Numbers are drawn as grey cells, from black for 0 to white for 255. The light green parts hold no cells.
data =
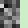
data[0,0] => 112
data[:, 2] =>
[71, 50, 142, 167, 74, 151, 129]
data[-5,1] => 186
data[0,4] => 67
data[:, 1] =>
[58, 13, 186, 127, 99, 167, 111]
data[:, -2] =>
[120, 101, 96, 79, 143, 97, 39]
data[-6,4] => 64
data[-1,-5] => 41
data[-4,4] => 119

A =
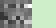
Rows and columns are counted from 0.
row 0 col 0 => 96
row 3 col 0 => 55
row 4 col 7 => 144
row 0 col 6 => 128
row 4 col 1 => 53
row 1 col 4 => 169
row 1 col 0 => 84
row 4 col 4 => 53
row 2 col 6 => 125
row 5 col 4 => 159
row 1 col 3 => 68
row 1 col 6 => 218
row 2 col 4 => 135
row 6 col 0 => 91
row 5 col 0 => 91

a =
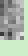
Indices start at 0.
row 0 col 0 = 102
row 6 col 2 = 166
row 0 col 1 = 143
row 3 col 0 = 99
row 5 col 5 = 175
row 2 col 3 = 162
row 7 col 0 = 153
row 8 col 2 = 63
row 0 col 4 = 190
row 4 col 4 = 195
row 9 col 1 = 153
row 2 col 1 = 137
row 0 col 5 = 194
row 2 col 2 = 169
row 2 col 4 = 182

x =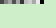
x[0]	71
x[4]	167
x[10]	3

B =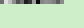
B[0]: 110
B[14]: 94
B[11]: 144
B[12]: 140
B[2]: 191

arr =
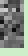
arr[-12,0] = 178
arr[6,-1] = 104
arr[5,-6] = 18
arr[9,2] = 112
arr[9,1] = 163
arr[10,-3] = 99
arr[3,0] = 132
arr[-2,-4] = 96
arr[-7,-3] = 128
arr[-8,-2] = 98
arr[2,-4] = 106
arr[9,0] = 56
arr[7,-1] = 103
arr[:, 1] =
[151, 46, 204, 103, 167, 126, 68, 97, 89, 163, 110, 106]
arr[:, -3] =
[75, 94, 184, 100, 92, 128, 75, 8, 105, 110, 99, 112]
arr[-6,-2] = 39
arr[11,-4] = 100
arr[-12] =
[178, 151, 65, 75, 69, 125]
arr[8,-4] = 125
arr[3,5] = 108

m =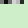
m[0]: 120
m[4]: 185
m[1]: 13
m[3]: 210

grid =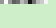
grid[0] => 150
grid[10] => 203
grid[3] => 95

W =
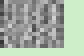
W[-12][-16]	67
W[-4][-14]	149
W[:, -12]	[140, 129, 128, 128, 147, 108, 151, 152, 136, 128, 129, 104]
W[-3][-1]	108
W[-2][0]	54
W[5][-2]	127
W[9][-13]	166
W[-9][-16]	68
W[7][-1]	105
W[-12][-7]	147
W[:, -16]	[67, 91, 107, 68, 122, 101, 119, 192, 83, 132, 54, 80]
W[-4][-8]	166
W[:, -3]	[100, 191, 202, 179, 208, 188, 145, 194, 191, 180, 115, 124]
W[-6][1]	149
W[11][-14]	201
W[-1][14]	152
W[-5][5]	151
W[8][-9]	139
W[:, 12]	[135, 143, 157, 144, 130, 165, 158, 127, 181, 129, 156, 162]
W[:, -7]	[147, 168, 176, 178, 181, 176, 162, 132, 184, 148, 204, 179]
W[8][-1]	122
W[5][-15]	135
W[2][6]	189
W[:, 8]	[115, 125, 124, 176, 99, 156, 87, 75, 166, 86, 101, 128]
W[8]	[83, 138, 149, 148, 136, 130, 186, 139, 166, 184, 116, 102, 181, 191, 131, 122]
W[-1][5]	164
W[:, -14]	[149, 113, 135, 104, 102, 164, 204, 132, 149, 110, 136, 201]
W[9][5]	166

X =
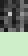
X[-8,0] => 30
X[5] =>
[19, 106, 80, 24, 51, 106, 62]
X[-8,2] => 80
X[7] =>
[108, 21, 120, 109, 69, 145, 43]
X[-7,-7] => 29
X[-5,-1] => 113
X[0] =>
[30, 42, 80, 38, 55, 113, 46]
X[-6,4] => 73
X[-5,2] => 197
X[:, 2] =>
[80, 71, 81, 197, 81, 80, 84, 120]
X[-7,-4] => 68
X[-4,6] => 80
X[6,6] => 37
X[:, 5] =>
[113, 111, 103, 147, 113, 106, 114, 145]
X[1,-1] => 112

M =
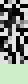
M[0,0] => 229
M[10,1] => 113
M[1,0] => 4
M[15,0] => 224
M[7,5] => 5
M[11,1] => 225
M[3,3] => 2
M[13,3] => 4
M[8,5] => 9
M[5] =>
[63, 17, 32, 44, 199, 127, 162]
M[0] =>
[229, 3, 165, 213, 3, 223, 228]
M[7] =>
[7, 226, 56, 221, 2, 5, 2]
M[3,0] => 91
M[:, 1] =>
[3, 229, 3, 226, 229, 17, 21, 226, 228, 2, 113, 225, 2, 226, 28, 228]
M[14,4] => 229
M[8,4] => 229
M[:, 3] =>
[213, 2, 7, 2, 47, 44, 221, 221, 221, 229, 229, 229, 229, 4, 2, 2]
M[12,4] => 7
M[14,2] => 189
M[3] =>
[91, 226, 17, 2, 5, 12, 218]
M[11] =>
[15, 225, 30, 229, 2, 34, 222]
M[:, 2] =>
[165, 229, 33, 17, 7, 32, 24, 56, 34, 194, 219, 30, 17, 6, 189, 168]
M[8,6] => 229
